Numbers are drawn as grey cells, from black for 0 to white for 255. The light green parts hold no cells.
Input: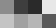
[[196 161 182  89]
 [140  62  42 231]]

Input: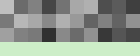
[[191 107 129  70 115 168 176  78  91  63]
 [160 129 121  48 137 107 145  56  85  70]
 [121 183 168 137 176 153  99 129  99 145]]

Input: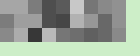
[[166 166 124  78  90 200 118 137 145]
 [137 172  55 185 118 110  96 104 137]
 [124 158 158  78  70 178 151 104 145]]

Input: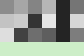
[[222  66 110  94  36 125]
 [195 203  52 229  36 215]
 [140 166 132 182  36 117]]

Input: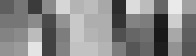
[[147 155 228  66 131 194 194 180 125  86 102  30 147  86]
 [131 139 188  66 125 200 180 174  80 102 110  24 168  94]
 [118 118 139  74 147 200 174 174  52 131 125  30 206 102]
 [ 94 118  59 139 214 180 188 168  44 220 188 102 234 161]]

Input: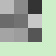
[[186 137  51]
 [164 157  85]
 [107 114 200]]

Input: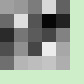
[[160 152 124 216  97]
 [111 181 189 196 174]
 [105 222  84   7  34]
 [ 78 144  70 236 167]
 [ 42 118  91  70 130]]

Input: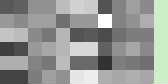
[[196 188 138 119 182  83  89  75 112 125 125]
 [174 174 131 119 188 105 105  50 125 119 112]
 [153 138 159 159 112 153 153 253 131 145 174]
 [ 89  97 145 145 188 209 203  83 131 159 138]
 [ 68  68 125 159 145 230 237 174 167 174 167]
 [ 62  75 153 167 182 216 216  97 145 167 138]]

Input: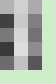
[[179 208 171]
 [121 214 114]
 [108 193  87]
 [ 65 201 128]
 [ 57 221 141]]
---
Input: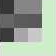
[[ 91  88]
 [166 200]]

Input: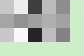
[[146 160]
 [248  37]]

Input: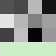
[[182 129]
 [191   5]]

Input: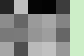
[[102 154]
 [122 149]]

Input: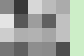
[[ 88 157]
 [175 178]]

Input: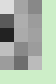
[[174 156]
 [171 161]]
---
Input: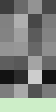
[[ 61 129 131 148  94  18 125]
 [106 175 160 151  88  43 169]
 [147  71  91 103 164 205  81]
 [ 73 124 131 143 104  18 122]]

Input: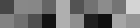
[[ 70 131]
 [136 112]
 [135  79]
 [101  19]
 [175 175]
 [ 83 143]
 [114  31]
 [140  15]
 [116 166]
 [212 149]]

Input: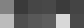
[[130 188]
 [ 58  79]
 [ 70  88]
 [ 72  93]
 [ 59 216]
 [ 68  73]]

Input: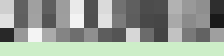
[[207 224  40]
 [ 97  95 152]
 [160 162 244]
 [ 95  84 170]
 [157 158 132]
 [234 243 110]
 [ 81  80 143]
 [218 225  93]
 [113 123  84]
 [ 95  93 215]
 [ 76  72 107]
 [ 78  70  68]
 [178 169 194]
 [153 139 121]
 [143 148  98]
 [ 46  25 159]]

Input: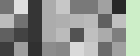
[[115 188  96  61]
 [223 114  67 158]
 [ 53  53  53  48]
 [172 172 172 140]
 [199 175 187 135]
 [121 181  82 217]
 [121 186 191 201]
 [161  96 171 106]
 [ 40 192 126 160]]

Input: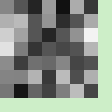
[[134 176 207 225 140 132 118]
 [ 85 186 162 125  61 131  22]
 [ 36  85  85  52 112 179 100]
 [155 148  37  85 105  57  66]
 [ 17  45  86  71 134 187 126]
 [172  84 146  83  69  78 188]
 [ 56 170 243 181  81 175  69]]

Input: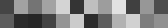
[[ 69  93]
 [162  43]
 [116  38]
 [163  67]
 [212 149]
 [ 52 203]
 [191  44]
 [157  93]
 [226 178]
 [ 64 209]
 [151 125]
 [ 77 144]]
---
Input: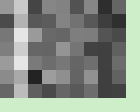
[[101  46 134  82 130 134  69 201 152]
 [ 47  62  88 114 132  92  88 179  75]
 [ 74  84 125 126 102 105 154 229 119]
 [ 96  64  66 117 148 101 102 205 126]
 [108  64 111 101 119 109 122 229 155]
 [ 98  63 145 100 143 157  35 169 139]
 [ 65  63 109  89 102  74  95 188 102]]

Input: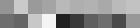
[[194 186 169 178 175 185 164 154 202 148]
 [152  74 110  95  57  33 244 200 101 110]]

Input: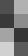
[[178  79]
 [140  57]
 [ 53 164]
 [ 91 209]]

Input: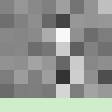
[[191 148 115 159 128 137 150 131]
 [150 148 151  68 104 142 129 111]
 [125 109 144 248 172 138 134 136]
 [112 129  95 204 118 109 135 133]
 [142 135 203 103 150 163 143 146]
 [ 78 143 206  50 158 127 156 125]
 [152 163 125 213 121 126 125 107]]

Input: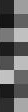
[[158  37]
 [ 97  20]
 [192 121]
 [ 68  28]
 [189  80]
 [102 193]
 [ 78  25]
 [168  46]]

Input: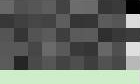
[[  1  58  54 106 108  67  93  86  81 104]
 [219  85  91  54  53  93  67  70  64  55]
 [ 61  56  47  91  90  62  90  83  53  84]
 [223  79 103  53  57  89 105  70  88  88]
 [184  72  82  62  78  67  85  73  37  90]]

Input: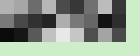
[[ 55 188 112  55  75 183 108 166 178]
 [ 46  19 102 120 174  36  49  73 121]
 [ 74 164  78 198 232 193  89  22  11]]
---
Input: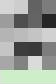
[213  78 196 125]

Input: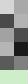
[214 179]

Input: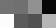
[114  91]

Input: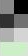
[138 113]

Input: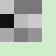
[196 187 148]

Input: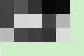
[ 68 214  62]
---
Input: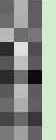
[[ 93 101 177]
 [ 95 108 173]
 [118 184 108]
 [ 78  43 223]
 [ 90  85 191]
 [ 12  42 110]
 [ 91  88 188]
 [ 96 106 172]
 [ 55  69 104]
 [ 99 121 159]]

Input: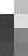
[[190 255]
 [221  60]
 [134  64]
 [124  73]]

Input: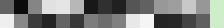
[[151  99  11 133 225 229 183  24  48  32  85  97 152 158 200]
 [ 95 239 136  59  35  99  56 125 109 128 232 245  37  39  67]]

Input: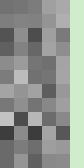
[[169 114 117 124 160]
 [175 126 131 129 148]
 [122  83 142  77 159]
 [142  96 130 103 163]
 [164 140 155 117 112]
 [165 124 188 113 117]
 [152 164 148 162  93]
 [159 120 143 116 136]
 [137 194  76 183 108]
 [ 87  61 139  60 165]
 [153 106 124 110 158]
 [139 106 149  96 137]]

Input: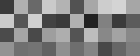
[[166  59 176 105 202 179  82 167 205 212]
 [ 91 203  86 208  67  58 177  34 129  59]
 [136  75 165  73 158 174  84 189 136 163]
 [125 147 112 116  98 144 110 133  72 102]]

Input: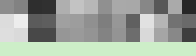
[[ 39 141 130  46  48 175 195 183 144 169 168 135  87 170]
 [106 220 237  91  94 160 157 144 126 151  96 225 181 114]
 [ 62 222 218  72  72 150 154 148 131 148 109 217 165 136]]
